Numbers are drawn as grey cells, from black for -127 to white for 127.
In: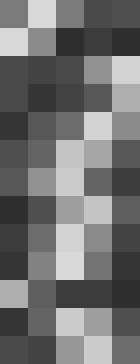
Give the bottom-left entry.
-54
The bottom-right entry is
-19
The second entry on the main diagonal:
10
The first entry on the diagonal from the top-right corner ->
-48
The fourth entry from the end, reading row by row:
-61
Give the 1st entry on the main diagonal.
-5
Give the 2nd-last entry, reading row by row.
75
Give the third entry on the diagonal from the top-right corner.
-54
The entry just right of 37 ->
-40

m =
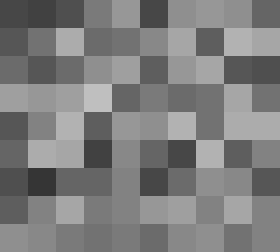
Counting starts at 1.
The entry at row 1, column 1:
-56
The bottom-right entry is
2
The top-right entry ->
-26
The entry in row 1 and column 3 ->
-48
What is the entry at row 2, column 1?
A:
-41
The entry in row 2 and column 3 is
44
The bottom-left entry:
15
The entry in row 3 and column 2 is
-41
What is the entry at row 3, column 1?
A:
-20
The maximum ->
63
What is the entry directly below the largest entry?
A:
-33
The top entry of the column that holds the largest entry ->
-5
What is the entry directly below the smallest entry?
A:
2
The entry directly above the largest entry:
15
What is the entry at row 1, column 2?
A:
-62
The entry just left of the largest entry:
31
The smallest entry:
-74

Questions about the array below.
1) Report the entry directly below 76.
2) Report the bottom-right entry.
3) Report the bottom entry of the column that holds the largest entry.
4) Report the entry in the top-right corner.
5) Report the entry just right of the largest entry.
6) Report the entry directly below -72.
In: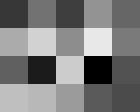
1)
27
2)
-52
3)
-37
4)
-25
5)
-5
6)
43

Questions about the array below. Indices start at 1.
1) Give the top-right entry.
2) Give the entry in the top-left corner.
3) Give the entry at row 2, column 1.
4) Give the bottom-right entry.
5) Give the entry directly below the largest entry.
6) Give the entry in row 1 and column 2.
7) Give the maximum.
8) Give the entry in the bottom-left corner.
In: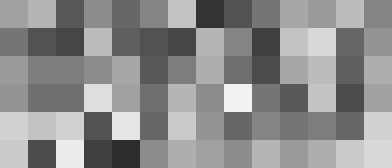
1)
4
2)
33
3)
-10
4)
88
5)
-24
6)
53
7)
113
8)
74
